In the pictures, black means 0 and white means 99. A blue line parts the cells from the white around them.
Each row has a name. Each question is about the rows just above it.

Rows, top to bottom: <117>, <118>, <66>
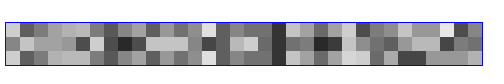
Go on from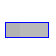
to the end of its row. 48; 34; 52; 63; 37; 59; 44; 55; 87; 37; 52; 44; 44; 20; 76; 63; 41; 63; 83; 80; 41; 66; 27; 27; 59; 59; 59; 69
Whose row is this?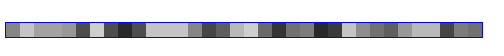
<118>
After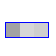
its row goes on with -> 41; 66; 27; 27; 59; 59; 59; 69
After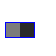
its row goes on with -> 23; 76; 55; 44; 37; 59; 72; 72; 27; 48; 44
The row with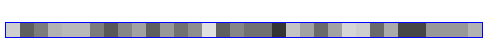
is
<66>

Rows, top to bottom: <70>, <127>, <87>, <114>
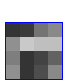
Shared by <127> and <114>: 56
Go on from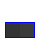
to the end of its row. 45; 53
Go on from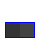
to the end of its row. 38
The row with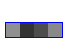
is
<114>
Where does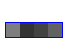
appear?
<87>
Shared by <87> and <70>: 20

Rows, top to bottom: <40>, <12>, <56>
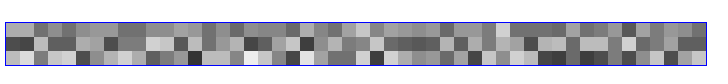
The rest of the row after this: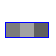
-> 37
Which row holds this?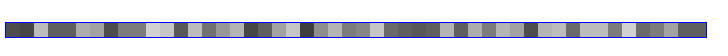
<12>
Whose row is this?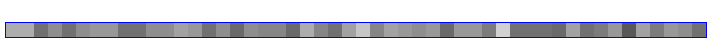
<40>
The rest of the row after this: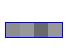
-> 59; 48; 81; 44; 44; 44; 41; 63; 44; 48; 59; 34; 63; 48; 59; 55; 44
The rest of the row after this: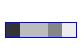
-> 77; 52; 27; 88; 63; 44; 44; 81; 24; 81; 67; 55; 59; 41; 63; 27; 77; 55; 81; 73; 27; 24; 41; 24; 30; 48; 30; 55; 77; 30; 63; 77

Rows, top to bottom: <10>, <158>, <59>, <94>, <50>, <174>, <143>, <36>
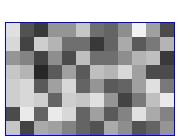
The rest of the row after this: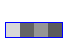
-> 39; 62; 87; 47
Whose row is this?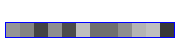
<59>

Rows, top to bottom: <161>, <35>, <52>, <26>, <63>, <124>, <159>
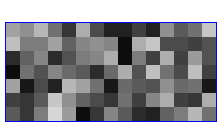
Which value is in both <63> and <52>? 32
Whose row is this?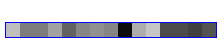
<35>
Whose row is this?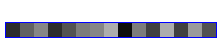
<52>

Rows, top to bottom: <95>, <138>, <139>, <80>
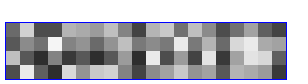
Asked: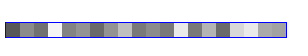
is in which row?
<138>
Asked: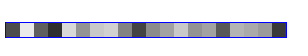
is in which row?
<80>

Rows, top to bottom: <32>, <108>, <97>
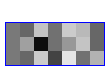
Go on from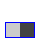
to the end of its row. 89; 44; 69
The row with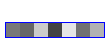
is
<97>
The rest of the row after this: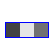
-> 69
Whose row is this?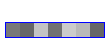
<32>
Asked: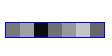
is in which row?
<108>

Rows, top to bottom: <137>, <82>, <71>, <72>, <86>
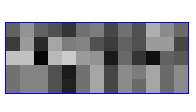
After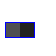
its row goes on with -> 44; 64; 27; 54; 41; 64; 41; 54
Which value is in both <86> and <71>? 41

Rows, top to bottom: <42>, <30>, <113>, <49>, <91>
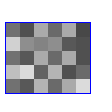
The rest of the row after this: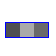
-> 66; 28
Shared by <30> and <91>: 34
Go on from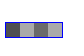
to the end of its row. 28
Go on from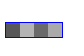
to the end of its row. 85
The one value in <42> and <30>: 31
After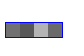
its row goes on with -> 66; 85
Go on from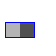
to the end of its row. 41

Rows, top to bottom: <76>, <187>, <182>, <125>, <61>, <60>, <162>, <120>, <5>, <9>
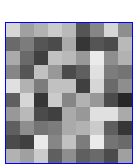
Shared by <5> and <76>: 52
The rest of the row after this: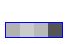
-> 52; 83; 55
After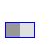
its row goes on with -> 87; 66
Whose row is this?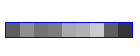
<120>

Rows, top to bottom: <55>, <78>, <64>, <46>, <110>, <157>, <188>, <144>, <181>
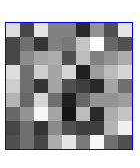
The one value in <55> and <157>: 57
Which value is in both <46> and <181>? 43
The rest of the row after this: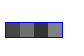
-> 47; 76; 99; 40; 31
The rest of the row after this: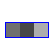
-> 89; 47; 96; 43; 31
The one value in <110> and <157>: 43
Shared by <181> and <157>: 43

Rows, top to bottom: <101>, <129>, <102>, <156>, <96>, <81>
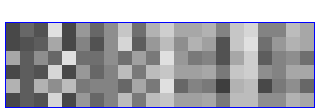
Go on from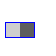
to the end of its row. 51; 55; 43
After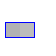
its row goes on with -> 28; 47; 55; 40
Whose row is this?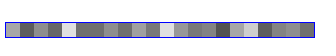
<102>

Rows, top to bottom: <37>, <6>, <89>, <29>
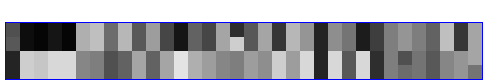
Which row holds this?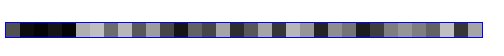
<37>
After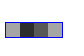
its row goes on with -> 21; 71; 58; 14; 55; 45; 11; 24; 49; 58; 49; 38; 74; 21; 64

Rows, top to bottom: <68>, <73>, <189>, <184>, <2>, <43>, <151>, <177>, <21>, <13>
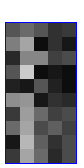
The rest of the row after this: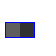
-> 29
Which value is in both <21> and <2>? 9
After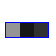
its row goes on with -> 16
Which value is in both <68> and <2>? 33
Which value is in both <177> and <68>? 41
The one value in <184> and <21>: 9

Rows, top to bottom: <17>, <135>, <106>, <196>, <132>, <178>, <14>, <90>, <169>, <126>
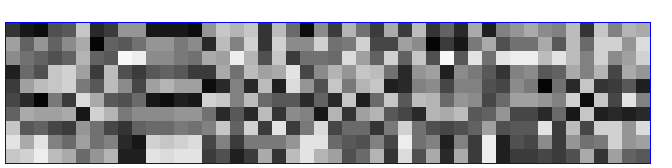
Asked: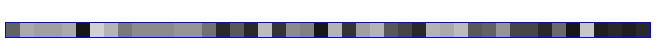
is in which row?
<14>
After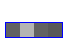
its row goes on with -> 96; 92; 54; 54; 47; 44; 66; 62; 92; 70; 31; 77; 23; 44; 44; 41; 85; 62; 38; 81; 38; 77; 31; 96; 34; 88; 44; 88; 92; 92; 73; 88; 73; 50; 81; 54; 62; 81
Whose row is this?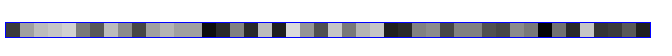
<132>

